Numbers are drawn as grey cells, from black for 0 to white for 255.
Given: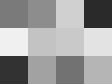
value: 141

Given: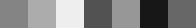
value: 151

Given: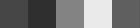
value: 131

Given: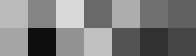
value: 173

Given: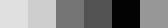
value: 82

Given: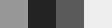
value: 35
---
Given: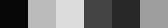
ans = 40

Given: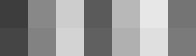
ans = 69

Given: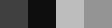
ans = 64

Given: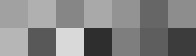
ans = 60

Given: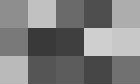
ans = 63

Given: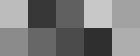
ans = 55

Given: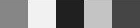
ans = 69

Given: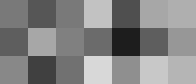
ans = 64
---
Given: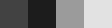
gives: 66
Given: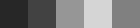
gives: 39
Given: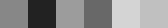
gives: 135
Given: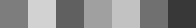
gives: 125
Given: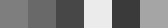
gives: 126
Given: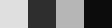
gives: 223
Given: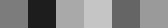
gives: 124
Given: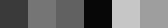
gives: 58
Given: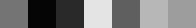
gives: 116
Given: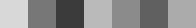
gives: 216
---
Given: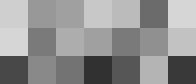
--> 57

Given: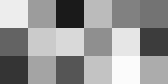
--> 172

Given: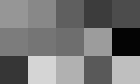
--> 191

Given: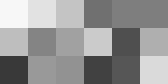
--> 218

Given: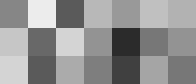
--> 119

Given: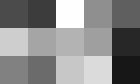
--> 23

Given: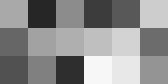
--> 148

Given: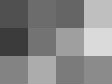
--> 139

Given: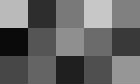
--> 150

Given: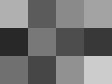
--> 204
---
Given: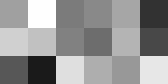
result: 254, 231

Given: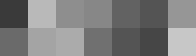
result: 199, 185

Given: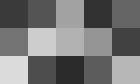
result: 219, 205

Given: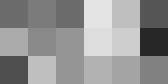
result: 228, 221

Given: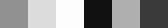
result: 253, 220

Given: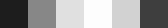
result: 253, 224

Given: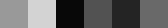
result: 211, 153

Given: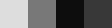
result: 221, 120

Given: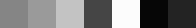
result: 252, 195

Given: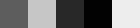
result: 237, 198
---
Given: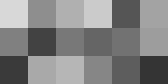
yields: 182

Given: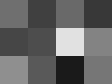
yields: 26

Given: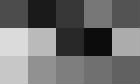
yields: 126

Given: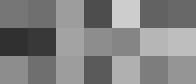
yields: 157

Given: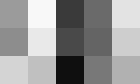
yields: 15

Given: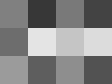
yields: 142

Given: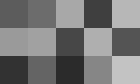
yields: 43

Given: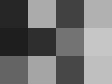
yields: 71

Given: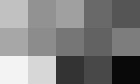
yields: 51

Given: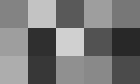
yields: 144
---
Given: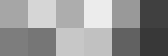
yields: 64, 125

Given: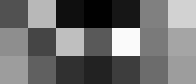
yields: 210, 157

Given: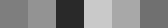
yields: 112, 126

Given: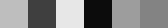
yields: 131, 190

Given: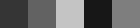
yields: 126, 53

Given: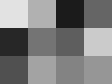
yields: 101, 80

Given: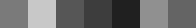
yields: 100, 122
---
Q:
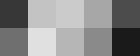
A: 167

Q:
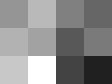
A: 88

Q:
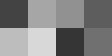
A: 145

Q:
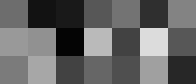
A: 220

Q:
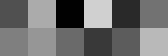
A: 41

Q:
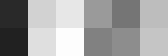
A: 117

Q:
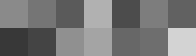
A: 125

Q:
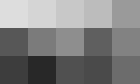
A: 95
